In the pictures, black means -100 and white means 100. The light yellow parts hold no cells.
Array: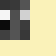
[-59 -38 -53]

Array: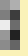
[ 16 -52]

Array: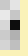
[58 55]

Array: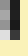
[ 13 -75]

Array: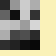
[-69 -88  22 -67]

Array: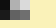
[-89 -23]
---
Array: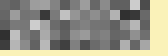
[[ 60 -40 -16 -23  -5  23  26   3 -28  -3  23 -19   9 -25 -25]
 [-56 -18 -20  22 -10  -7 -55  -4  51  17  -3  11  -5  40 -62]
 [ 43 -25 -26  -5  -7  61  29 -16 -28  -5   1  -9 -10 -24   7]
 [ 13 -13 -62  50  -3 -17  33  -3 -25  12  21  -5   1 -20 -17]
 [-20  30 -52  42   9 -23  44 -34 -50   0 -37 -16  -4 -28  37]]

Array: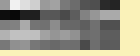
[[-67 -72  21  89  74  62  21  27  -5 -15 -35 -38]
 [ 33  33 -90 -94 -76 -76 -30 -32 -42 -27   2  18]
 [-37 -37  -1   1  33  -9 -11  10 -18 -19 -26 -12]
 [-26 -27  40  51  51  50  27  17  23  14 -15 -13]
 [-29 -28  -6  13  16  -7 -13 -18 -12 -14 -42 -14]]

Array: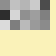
[[ 59 -40  11  51  42]
 [ 24   0 -65  68  13]
 [ 21   9  72  -1  46]]

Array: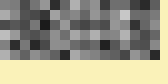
[[-67 -26   2  -3 -41  -9  18 -65 -20  38  -2  14 -53 -13 -14 -50]
 [-18  -4  34   7 -36 -43 -58  26  -4   6 -20  17 -10  14  56 -15]
 [-20  10 -41 -32 -43  -7 -79 -25  19 -33 -45 -29 -40  18   7 -60]
 [-41 -20  48  20 -29 -37 -25  12 -13  30   6  37   1   5  40 -17]
 [-38   7   1 -65  -6 -69 -43  11  10 -16 -29 -18 -74 -32   6 -35]
 [ -8 -68  38   2 -23  11  -5 -24 -68  32  10   2 -18 -25 -44  16]]

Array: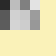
[[  0  78 -68  48]
 [ 58  22 -30  64]
 [ 61  19 -28  66]]

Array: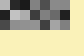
[[  8   7  43 -69 -80   2 -38]
 [-17 -75 -75  52  36 -52   0]
 [ 29   0 -43  12  14  15 -50]]

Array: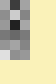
[[-52  28  35]
 [ 60   4  11]
 [-74  31  20]
 [-18  -4  -6]
 [ 29   4  17]
 [ 13  19  76]]
